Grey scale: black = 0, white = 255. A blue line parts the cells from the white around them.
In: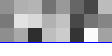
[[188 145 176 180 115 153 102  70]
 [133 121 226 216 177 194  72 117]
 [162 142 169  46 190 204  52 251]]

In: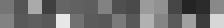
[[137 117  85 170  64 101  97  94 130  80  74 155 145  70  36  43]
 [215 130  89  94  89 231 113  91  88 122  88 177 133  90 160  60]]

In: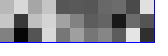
[[224 184 216 166 197  86  89  86 104 108  74]
 [ 84 198  56 192 212 162 130  93 100  24 107]
 [ 47 129   6  84 217 119 159 118 134  92 229]]

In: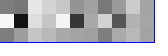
[[164 125 119 231 212 198 148 161 120 155 204]
 [165 247  18 222 197 245  55 169 210  85 178]
 [163 126 157 197 185 169 164 160 126 170 184]]

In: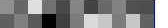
[[ 78 144 103 222 113  73 133  67 104 131  80]
 [ 98  96 127  89   2  64 124 217 199 124 199]]

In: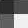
[[ 76  45]
 [239  95]]
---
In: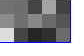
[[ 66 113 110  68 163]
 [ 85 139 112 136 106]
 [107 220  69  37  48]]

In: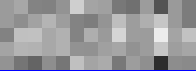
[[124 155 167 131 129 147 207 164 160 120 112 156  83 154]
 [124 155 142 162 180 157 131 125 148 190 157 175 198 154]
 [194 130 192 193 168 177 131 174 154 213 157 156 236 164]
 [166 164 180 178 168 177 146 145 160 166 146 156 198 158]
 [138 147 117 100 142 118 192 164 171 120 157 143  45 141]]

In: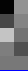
[[147   3]
 [132  71]
 [115 196]
 [ 80 126]
 [120 120]]

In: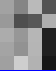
[[ 83 162 133 186]
 [175 153  78  87]
 [ 32 172 151 182]
 [ 32 164 146 181]
 [ 23 160 206 178]]

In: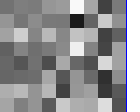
[[122 114 126 123 150 155 249 166  65]
 [145 149 118 140 121 120  26 100 202]
 [ 97 162 206 133 185 135 194 181  65]
 [161  97 132 111 122 138 239 131  69]
 [162 103  85 113  77 169 103  79 216]
 [142 102 106 109 167  86 149 106  48]
 [ 89 174 185 148 183  65 151 160  55]
 [ 82 165 128 148  90 201 174 170 221]]

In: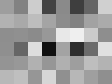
[[208 158 130 205  67 138  62 101]
 [171 178 169 189 164 140 129 162]
 [142 142 144 139 152 232 239 203]
 [224 143 102 222  16 163  45 107]
 [179 148 152 177 150 176 158 190]
 [143 184 191 150 214 144 183 159]]
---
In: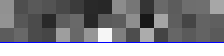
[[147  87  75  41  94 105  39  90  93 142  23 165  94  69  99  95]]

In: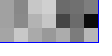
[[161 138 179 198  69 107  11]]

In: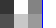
[[ 80 200 154]]

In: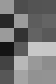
[[ 40 156  93 100]
 [ 20  91 200 199]
 [ 87 164 146 147]]

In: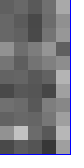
[[103  91  72 108 144]
 [146 110 125 149  95]
 [ 99 101  88  98 180]
 [112 107  88 126 135]
 [146 194 107  88 183]]

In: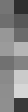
[[110  87]
 [155 182]
 [138 202]
 [143  57]]

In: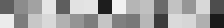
[[235 124 199 216 177 148 125 197 128 120 183  59 218 214 176  26]]
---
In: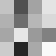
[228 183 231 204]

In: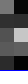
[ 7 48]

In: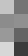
[116 140]

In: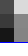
[218  58]

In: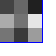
[ 32 115 117]

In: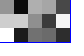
[ 72  59 113]

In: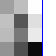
[254  86 187]
